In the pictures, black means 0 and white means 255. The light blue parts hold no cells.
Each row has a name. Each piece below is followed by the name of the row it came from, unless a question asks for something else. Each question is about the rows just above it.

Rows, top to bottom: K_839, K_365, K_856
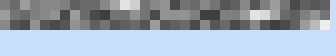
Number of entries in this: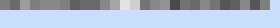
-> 27
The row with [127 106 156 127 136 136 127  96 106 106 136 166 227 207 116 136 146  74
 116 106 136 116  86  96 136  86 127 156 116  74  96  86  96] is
K_839
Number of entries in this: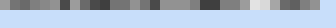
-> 32
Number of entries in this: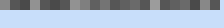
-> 22

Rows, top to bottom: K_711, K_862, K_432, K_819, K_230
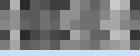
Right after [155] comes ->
[166]
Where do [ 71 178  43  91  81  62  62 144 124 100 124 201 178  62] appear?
K_711
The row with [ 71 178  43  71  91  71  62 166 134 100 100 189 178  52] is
K_819
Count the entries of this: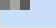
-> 3
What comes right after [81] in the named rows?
[62]
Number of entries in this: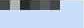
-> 6

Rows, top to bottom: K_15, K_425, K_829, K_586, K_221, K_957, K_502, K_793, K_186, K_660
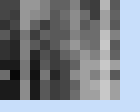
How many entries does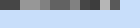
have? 12
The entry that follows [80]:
[61]
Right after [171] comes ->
[200]
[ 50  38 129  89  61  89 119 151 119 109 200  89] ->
K_221

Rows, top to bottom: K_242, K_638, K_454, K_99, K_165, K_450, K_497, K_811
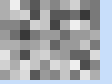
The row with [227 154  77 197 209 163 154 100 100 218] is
K_450
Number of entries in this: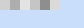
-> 6
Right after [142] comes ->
[218]
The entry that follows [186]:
[100]
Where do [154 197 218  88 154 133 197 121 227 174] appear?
K_811
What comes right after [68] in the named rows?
[174]

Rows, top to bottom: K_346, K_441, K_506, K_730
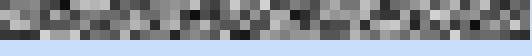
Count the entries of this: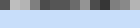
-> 14
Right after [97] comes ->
[107]
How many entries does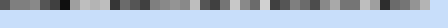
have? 43

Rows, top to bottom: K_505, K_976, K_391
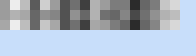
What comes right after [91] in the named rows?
[207]
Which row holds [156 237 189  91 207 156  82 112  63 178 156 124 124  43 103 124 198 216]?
K_505
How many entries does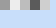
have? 5
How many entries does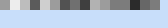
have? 16
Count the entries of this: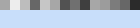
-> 14
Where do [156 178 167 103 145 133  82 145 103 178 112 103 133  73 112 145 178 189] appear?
K_976

